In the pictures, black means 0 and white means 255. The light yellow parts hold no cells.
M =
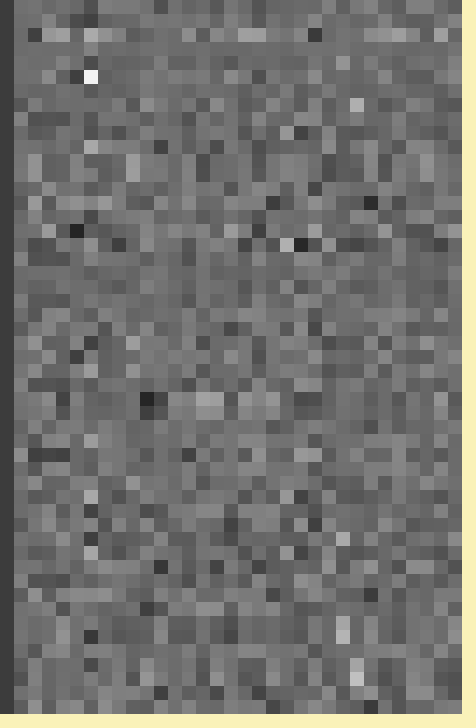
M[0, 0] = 60
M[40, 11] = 55
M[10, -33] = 60
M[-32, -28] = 105
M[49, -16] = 104
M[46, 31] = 133
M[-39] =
[60, 119, 146, 96, 99, 130, 124, 93, 102, 157, 120, 121, 106, 129, 78, 107, 109, 119, 88, 117, 130, 126, 109, 77, 92, 89, 132, 85, 125, 112, 142, 119, 111]
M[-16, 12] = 111
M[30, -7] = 80
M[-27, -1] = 111
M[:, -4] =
[127, 94, 133, 104, 110, 93, 102, 128, 100, 103, 132, 116, 112, 103, 107, 125, 82, 98, 100, 97, 98, 97, 122, 89, 112, 93, 111, 95, 117, 115, 104, 122, 93, 122, 111, 103, 110, 87, 110, 100, 139, 93, 108, 115, 114, 114, 122, 128, 133, 138, 105]
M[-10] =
[60, 128, 82, 84, 78, 107, 97, 110, 117, 110, 100, 111, 100, 80, 118, 97, 108, 90, 132, 106, 97, 142, 132, 100, 114, 122, 101, 107, 125, 93, 104, 90, 109]
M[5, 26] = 108
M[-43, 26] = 104
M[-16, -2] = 84
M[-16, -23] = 126
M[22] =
[60, 109, 87, 129, 134, 105, 94, 128, 118, 101, 105, 112, 109, 124, 100, 122, 117, 134, 131, 115, 114, 120, 86, 107, 112, 111, 125, 126, 133, 122, 102, 134, 106]
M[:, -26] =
[125, 98, 145, 106, 104, 96, 102, 107, 116, 101, 133, 95, 93, 101, 151, 110, 87, 95, 116, 103, 98, 110, 128, 85, 93, 96, 97, 112, 95, 101, 124, 128, 119, 128, 97, 101, 99, 84, 101, 99, 138, 110, 142, 100, 104, 102, 128, 108, 106, 133, 140]
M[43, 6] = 109
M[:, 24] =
[96, 112, 115, 115, 148, 108, 105, 108, 112, 90, 92, 91, 92, 114, 95, 98, 108, 78, 112, 124, 103, 112, 112, 109, 92, 108, 96, 116, 115, 113, 108, 112, 114, 112, 97, 90, 113, 110, 169, 92, 87, 114, 98, 113, 165, 180, 112, 105, 106, 88, 101]
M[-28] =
[60, 92, 119, 131, 106, 120, 122, 85, 127, 106, 133, 97, 104, 121, 109, 103, 73, 96, 124, 122, 88, 137, 72, 130, 109, 106, 100, 131, 114, 89, 98, 96, 105]
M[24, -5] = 126
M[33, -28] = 105
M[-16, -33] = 60
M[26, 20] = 125
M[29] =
[60, 113, 117, 126, 83, 119, 102, 101, 105, 112, 63, 85, 125, 120, 142, 140, 96, 133, 122, 133, 104, 87, 91, 101, 113, 109, 99, 107, 95, 115, 105, 133, 96]
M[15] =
[60, 105, 130, 101, 108, 113, 74, 110, 118, 123, 127, 102, 108, 112, 91, 102, 113, 102, 83, 114, 111, 108, 115, 105, 98, 132, 127, 91, 100, 125, 133, 102, 95]
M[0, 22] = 105
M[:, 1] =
[112, 109, 107, 108, 112, 111, 106, 87, 129, 107, 114, 117, 119, 99, 88, 105, 111, 105, 129, 107, 105, 123, 109, 92, 119, 110, 117, 128, 115, 113, 100, 109, 141, 109, 117, 107, 108, 89, 114, 106, 115, 128, 93, 113, 114, 116, 109, 93, 82, 112, 93]
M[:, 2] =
[115, 111, 64, 110, 109, 112, 102, 123, 81, 89, 113, 146, 146, 105, 153, 130, 113, 76, 81, 110, 98, 89, 87, 119, 145, 112, 136, 82, 121, 117, 128, 87, 64, 87, 136, 89, 114, 118, 108, 90, 116, 82, 143, 117, 107, 107, 87, 126, 128, 121, 143]
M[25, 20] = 108
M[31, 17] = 133
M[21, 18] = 127
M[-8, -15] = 122
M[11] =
[60, 117, 146, 96, 99, 129, 94, 95, 105, 155, 123, 118, 106, 127, 77, 106, 109, 117, 84, 117, 129, 124, 111, 79, 91, 97, 134, 83, 121, 116, 145, 117, 108]
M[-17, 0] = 60
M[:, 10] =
[113, 121, 101, 112, 103, 123, 120, 140, 95, 126, 109, 123, 120, 109, 87, 127, 132, 137, 95, 115, 126, 103, 105, 133, 120, 123, 116, 99, 37, 63, 103, 105, 87, 105, 116, 126, 77, 133, 100, 129, 110, 100, 93, 63, 98, 95, 105, 137, 149, 116, 94]
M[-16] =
[60, 107, 89, 94, 116, 111, 168, 101, 82, 104, 126, 113, 111, 96, 116, 121, 116, 84, 111, 93, 151, 67, 94, 131, 90, 86, 94, 103, 121, 103, 96, 84, 105]

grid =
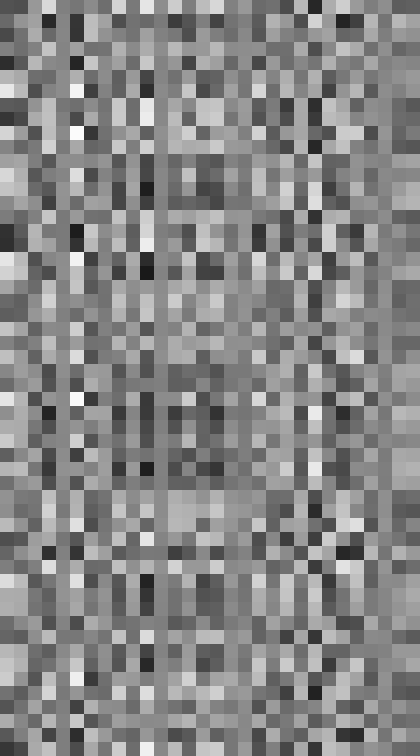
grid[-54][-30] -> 82
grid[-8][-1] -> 152
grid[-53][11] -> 122
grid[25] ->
[191, 155, 98, 171, 144, 219, 81, 123, 129, 169, 85, 143, 170, 175, 94, 143, 147, 124, 201, 102, 173, 155, 133, 72, 191, 219, 87, 147, 112, 143]
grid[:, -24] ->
[139, 189, 190, 113, 198, 109, 63, 139, 170, 54, 101, 134, 74, 108, 161, 113, 199, 184, 64, 100, 88, 126, 147, 86, 113, 81, 156, 173, 57, 164, 126, 83, 187, 130, 172, 102, 94, 77, 157, 189, 106, 78, 123, 116, 172, 134, 112, 97, 58, 113, 177, 85, 190, 168]
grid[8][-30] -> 54
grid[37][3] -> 187
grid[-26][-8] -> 148
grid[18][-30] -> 229
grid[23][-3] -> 138
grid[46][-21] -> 147
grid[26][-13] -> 121
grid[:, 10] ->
[229, 105, 160, 172, 199, 69, 46, 230, 236, 95, 206, 69, 71, 30, 62, 205, 212, 237, 44, 25, 153, 192, 197, 85, 183, 85, 81, 124, 57, 58, 72, 79, 114, 30, 108, 162, 197, 101, 229, 121, 180, 35, 52, 66, 130, 219, 68, 40, 125, 221, 172, 138, 151, 240]
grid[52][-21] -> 101
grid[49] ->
[114, 93, 132, 212, 121, 149, 113, 107, 207, 120, 221, 138, 184, 158, 184, 207, 146, 153, 117, 108, 64, 182, 34, 177, 193, 125, 120, 141, 91, 84]
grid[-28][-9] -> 98
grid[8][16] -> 117
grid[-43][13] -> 129
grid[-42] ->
[215, 176, 87, 126, 133, 221, 74, 131, 106, 156, 71, 135, 114, 193, 92, 107, 162, 124, 189, 117, 158, 130, 153, 93, 131, 144, 103, 137, 132, 135]
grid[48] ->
[204, 148, 85, 189, 129, 239, 58, 111, 157, 153, 125, 140, 162, 209, 121, 163, 169, 136, 187, 95, 121, 168, 85, 111, 188, 163, 87, 145, 98, 105]
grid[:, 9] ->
[121, 114, 115, 138, 108, 153, 170, 109, 110, 168, 126, 147, 156, 165, 143, 123, 93, 97, 171, 161, 142, 136, 119, 155, 130, 169, 137, 120, 172, 133, 140, 154, 124, 153, 126, 140, 130, 168, 102, 109, 144, 172, 157, 153, 115, 112, 147, 168, 153, 120, 107, 146, 101, 109]
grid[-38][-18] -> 119
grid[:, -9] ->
[184, 78, 116, 170, 135, 118, 132, 169, 168, 166, 180, 105, 130, 106, 90, 172, 125, 150, 133, 98, 167, 180, 157, 136, 167, 155, 98, 102, 142, 75, 100, 132, 97, 86, 100, 168, 181, 165, 156, 83, 186, 123, 108, 114, 101, 166, 109, 120, 168, 182, 120, 163, 95, 169]
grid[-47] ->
[91, 88, 147, 190, 118, 111, 139, 115, 200, 109, 230, 134, 166, 136, 192, 196, 138, 155, 92, 123, 59, 169, 46, 194, 166, 97, 141, 136, 105, 88]
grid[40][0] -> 126
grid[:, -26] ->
[128, 133, 134, 132, 133, 140, 140, 118, 127, 138, 121, 142, 133, 147, 146, 121, 122, 122, 141, 142, 128, 134, 128, 136, 127, 144, 142, 135, 139, 140, 135, 134, 140, 145, 138, 130, 121, 144, 118, 129, 136, 146, 147, 141, 131, 119, 137, 148, 129, 121, 127, 131, 126, 126]
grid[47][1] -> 179
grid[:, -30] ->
[82, 105, 73, 128, 45, 181, 231, 91, 54, 212, 132, 160, 215, 195, 137, 124, 49, 47, 229, 210, 165, 105, 94, 195, 129, 191, 135, 107, 229, 143, 173, 202, 95, 180, 111, 146, 142, 186, 79, 101, 126, 220, 172, 175, 108, 101, 183, 197, 204, 114, 84, 172, 88, 55]
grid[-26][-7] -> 67
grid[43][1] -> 169
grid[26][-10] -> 176
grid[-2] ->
[88, 127, 166, 68, 126, 45, 190, 153, 112, 101, 151, 122, 75, 89, 155, 96, 119, 137, 72, 172, 116, 95, 166, 181, 53, 44, 185, 117, 169, 139]
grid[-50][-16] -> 176
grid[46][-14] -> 144
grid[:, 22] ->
[39, 211, 151, 78, 117, 177, 164, 46, 58, 104, 39, 196, 153, 213, 222, 50, 110, 73, 165, 216, 79, 63, 80, 145, 69, 133, 201, 176, 148, 234, 191, 149, 193, 233, 187, 78, 43, 112, 62, 195, 59, 185, 202, 184, 170, 54, 183, 192, 85, 34, 133, 91, 166, 53]
